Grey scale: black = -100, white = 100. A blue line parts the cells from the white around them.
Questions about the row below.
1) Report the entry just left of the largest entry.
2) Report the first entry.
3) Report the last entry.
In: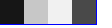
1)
56
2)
-83
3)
-43

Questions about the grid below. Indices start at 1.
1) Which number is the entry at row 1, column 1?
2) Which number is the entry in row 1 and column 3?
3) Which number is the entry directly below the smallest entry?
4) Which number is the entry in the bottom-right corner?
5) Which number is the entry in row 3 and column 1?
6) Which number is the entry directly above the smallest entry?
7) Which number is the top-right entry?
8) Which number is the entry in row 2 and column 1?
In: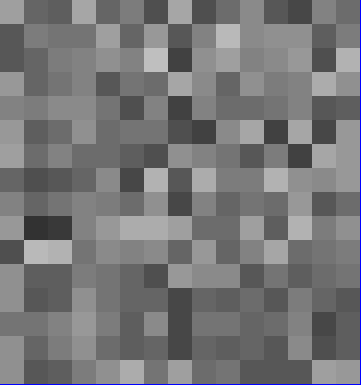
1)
25
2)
-26
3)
45
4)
19
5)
-32
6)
-21
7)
-15
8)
-32

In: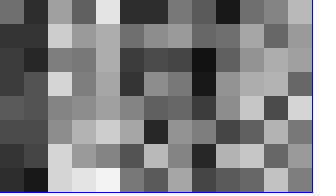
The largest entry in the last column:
67
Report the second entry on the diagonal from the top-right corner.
-19
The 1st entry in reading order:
-13
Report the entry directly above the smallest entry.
-19
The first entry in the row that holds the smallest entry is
-53
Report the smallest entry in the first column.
-65
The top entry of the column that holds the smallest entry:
-30
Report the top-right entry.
46
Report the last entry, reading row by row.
-1
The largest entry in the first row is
78
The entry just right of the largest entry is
-7
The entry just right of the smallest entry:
-25
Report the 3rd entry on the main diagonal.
-1
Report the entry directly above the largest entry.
4
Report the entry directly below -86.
-81
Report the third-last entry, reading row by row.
-19
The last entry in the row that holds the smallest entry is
25
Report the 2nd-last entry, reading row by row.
51
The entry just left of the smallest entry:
-47
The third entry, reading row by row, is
25
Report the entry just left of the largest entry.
78
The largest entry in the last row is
90

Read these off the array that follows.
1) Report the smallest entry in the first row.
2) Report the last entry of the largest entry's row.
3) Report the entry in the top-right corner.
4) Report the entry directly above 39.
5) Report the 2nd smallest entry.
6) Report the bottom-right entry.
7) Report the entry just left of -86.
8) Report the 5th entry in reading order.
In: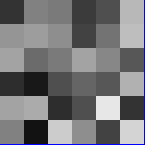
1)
-60
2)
-60
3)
44
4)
-32
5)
-81
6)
66
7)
1
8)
-38

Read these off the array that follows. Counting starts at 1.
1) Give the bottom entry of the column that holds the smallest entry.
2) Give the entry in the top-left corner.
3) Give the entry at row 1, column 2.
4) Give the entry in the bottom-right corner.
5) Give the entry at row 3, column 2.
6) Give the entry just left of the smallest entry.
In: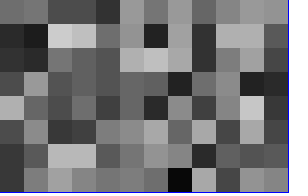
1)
-94
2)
-14
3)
-8
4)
4
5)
-67
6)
-14

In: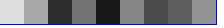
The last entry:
16
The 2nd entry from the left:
32
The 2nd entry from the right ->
-27

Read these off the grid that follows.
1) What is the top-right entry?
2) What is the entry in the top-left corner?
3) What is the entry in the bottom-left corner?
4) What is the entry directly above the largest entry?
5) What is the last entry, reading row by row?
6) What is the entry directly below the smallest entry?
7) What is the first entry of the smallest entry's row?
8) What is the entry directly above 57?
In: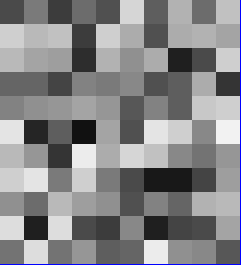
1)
51
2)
-42
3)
-10
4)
62
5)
-32
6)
85
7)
79
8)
35
